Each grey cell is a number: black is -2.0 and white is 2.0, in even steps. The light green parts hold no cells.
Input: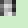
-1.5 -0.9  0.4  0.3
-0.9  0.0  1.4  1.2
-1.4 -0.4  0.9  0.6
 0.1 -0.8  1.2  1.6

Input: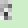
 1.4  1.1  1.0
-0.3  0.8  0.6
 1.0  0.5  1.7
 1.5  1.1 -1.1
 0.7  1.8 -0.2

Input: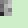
 0.9  0.0  0.3
 1.1 -0.4  0.8
 0.0 -0.2  0.6
 0.7 -1.4  0.6

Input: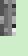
 0.4 -0.7  0.4  0.0
-1.2 -0.7 -0.7  0.0
 0.0 -0.7 -0.3  0.0
-0.4 -0.7 -0.3  0.0
 0.8  0.6 -0.3  0.0
 0.7  0.3 -0.3  0.0
-1.4 -0.7 -0.3  0.0
 1.7 -0.7  0.3  0.0
 1.1 -0.8 -0.3  0.0

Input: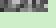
-0.8 -0.4 -1.0 -0.1  0.9  1.0 -0.3 -0.6  0.8 -1.1  0.5 -0.7
 1.0 -0.5 -0.7 -0.1  0.3 -0.4 -1.1 -0.3  0.3 -0.9 -0.2 -0.6
-0.5 -1.3 -0.4 -0.4 -0.4 -1.0  0.2  0.1  0.5 -0.2 -0.5 -0.4

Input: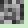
 0.2 -1.3  0.0 -1.0  1.0 -0.6
-1.3 -0.8  0.6  0.4  0.6  0.8
-1.0 -0.6  0.0 -0.9 -0.1  0.4
-1.3  0.9  0.1  0.6 -0.6  0.2
-1.0  0.3 -0.8 -0.6 -0.6  0.5
 0.3 -0.4  0.9  0.9 -1.3 -0.5

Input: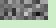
 0.6 -0.1 -0.6  0.6 -0.1  0.3 -0.6  0.6  0.4 -0.6 -1.0  0.5
-0.6 -0.4 -0.1 -0.3  0.1  0.1  0.0 -0.6 -0.6 -0.1  0.8 -0.2
-0.5 -0.2 -0.7 -0.3 -1.2  0.5 -0.2  0.2  0.7 -0.1 -0.2 -0.3
 0.3 -0.1 -1.1  0.4 -1.2  0.1 -0.4  1.1  0.1 -1.0 -1.7 -0.8
-1.0 -0.9  0.0 -0.4  0.5 -0.1 -0.2 -0.7 -0.2 -0.5  0.4  0.0
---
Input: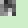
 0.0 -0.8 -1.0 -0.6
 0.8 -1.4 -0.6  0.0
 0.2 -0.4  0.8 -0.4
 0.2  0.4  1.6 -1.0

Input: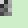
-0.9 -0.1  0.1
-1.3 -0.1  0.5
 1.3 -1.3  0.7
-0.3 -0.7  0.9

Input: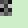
-0.9 -0.5 -1.7
-1.9 -0.3 -1.5
 0.1 -0.7 -0.1
 0.5 -1.1  1.1

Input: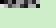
 1.6  1.0 -0.8  0.2  0.6 -1.0 -1.6  0.8  0.8 -1.6
-2.0 -1.4 -0.2 -1.8  0.4  0.4 -1.2  0.0 -1.4  1.0

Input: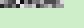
-1.4 -0.4 -1.0  0.0 -1.4  1.6  0.8  0.6  1.2 -1.2 -0.2  0.4  1.0 -0.4  0.4  0.4
 0.8  0.2 -0.6 -1.0  1.6 -1.8  0.2 -1.2  0.0 -0.2  0.8 -0.8 -0.8 -0.8  0.0  1.4

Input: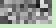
-0.7 -0.7 -1.1  0.7 -0.1  1.1 -0.5  0.5  0.1  1.3  0.9  0.9  0.5
 0.9  0.3 -0.7  0.5 -0.1  0.7  0.7 -0.5  0.3  1.5 -0.3  1.1 -0.1
-0.3  0.1 -0.1 -0.5  0.1 -1.1 -0.1 -0.9 -0.9 -1.7  1.3  1.3 -0.7
-0.7  0.9  0.7  0.3  0.5  0.3 -0.3 -0.1  0.3 -1.3  1.5 -0.7 -0.5
-0.7 -0.9  1.1  1.1 -0.5  0.5  0.3 -0.3  0.5  0.1  0.1  0.1  1.3
 0.7  0.7  1.3 -0.5  0.3 -0.3 -0.1  0.7 -0.1  0.5 -1.1 -1.3 -0.3

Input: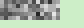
-0.6 -0.6 -0.8 -0.4 -0.2  0.0  0.2  0.4  0.6 -1.4  1.0 -0.4  0.0  1.6  0.4
 0.8 -0.4  0.0 -0.6  0.0 -0.4 -0.4  0.6 -0.8  1.4 -0.8  0.2 -1.2  0.4  0.6
-0.2 -0.6  0.2  0.4  0.4  0.6  1.0  0.2 -0.2  0.0  0.2  1.2  0.8  0.8 -0.2
 0.2 -0.8  0.4  0.6  1.2 -0.2 -0.4  1.2  0.0 -0.6 -0.8  0.2 -0.2  1.0  0.0
 0.6 -0.2  0.6  0.2 -1.0  0.4  1.2 -0.4 -0.2 -0.6  1.0  1.4  0.8  0.8  1.4

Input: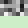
 0.0 -0.4 -1.0  0.0  1.2 -1.2  0.2
-0.4 -1.4 -0.6  0.4  1.0 -0.8  0.2
 1.4  0.6  0.6  0.6  0.8 -1.6  1.2
-0.2  1.8  0.8 -0.2 -0.8  1.6  0.4
